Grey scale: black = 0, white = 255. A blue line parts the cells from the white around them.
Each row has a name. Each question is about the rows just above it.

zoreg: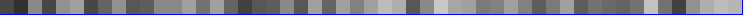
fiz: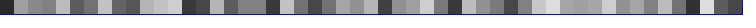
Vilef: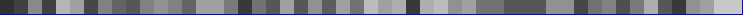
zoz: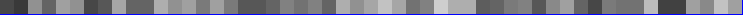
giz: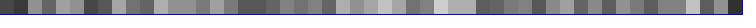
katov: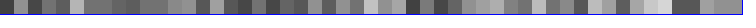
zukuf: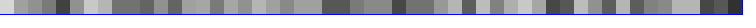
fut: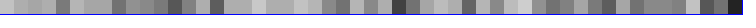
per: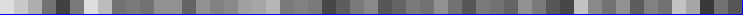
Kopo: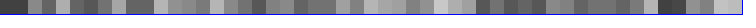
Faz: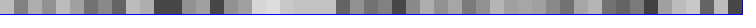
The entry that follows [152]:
[181]
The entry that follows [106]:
[100]
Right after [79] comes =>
[122]

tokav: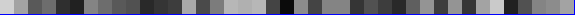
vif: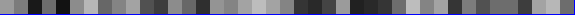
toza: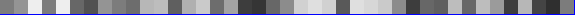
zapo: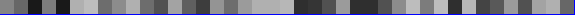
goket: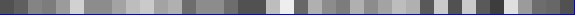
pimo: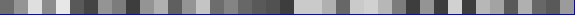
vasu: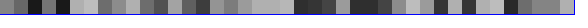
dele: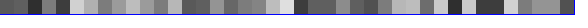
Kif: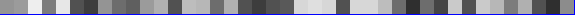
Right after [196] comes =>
[109]
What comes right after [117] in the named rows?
[25]
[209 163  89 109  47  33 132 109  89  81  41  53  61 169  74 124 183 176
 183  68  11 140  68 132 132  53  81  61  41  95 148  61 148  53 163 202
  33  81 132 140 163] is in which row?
tokav
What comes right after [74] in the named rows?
[124]
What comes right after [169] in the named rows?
[74]

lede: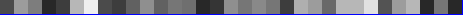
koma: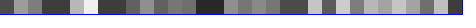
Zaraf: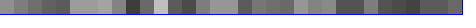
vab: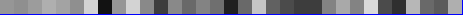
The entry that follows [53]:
[143]
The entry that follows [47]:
[183]
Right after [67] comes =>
[91]

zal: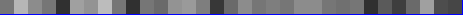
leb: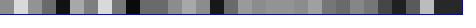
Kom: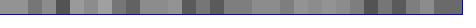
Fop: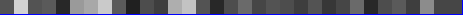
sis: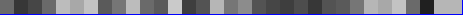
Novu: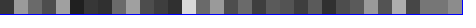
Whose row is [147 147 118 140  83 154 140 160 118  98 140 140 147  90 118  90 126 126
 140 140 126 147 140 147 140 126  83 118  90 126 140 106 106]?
Kom
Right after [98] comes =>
[140]
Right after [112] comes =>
[118]
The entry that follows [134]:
[118]

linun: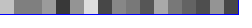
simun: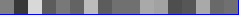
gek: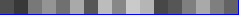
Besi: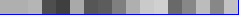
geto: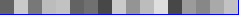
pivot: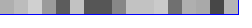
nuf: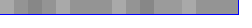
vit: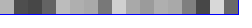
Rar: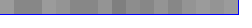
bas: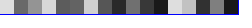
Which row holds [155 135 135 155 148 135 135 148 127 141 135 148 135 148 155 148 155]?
Rar
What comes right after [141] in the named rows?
[135]
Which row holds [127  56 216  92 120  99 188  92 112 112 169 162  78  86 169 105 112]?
simun
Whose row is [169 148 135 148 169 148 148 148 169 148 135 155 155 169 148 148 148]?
nuf
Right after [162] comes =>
[78]
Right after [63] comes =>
[169]

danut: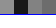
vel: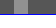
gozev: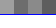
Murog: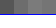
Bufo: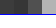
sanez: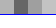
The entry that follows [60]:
[54]
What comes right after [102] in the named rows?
[159]
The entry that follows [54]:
[80]
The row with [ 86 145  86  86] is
vel
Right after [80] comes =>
[180]
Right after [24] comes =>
[130]
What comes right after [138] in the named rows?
[94]

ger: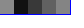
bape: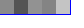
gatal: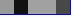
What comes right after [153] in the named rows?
[17]
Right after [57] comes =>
[97]
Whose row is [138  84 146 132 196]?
bape
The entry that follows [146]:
[132]
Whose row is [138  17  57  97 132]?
ger

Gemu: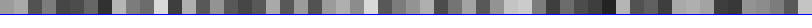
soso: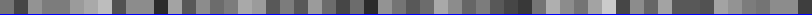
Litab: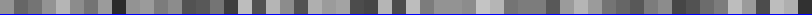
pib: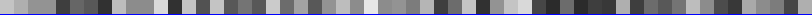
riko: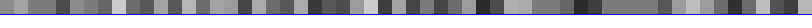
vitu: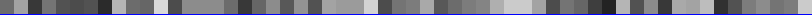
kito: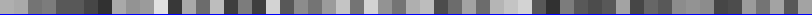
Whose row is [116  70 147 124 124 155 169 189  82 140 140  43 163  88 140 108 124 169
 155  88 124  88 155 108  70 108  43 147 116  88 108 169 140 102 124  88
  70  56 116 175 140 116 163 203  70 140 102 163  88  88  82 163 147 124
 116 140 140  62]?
soso
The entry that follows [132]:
[175]
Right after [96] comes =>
[62]

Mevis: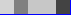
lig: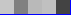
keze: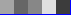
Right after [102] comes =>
[135]
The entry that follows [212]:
[128]
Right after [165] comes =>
[102]
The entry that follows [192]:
[67]

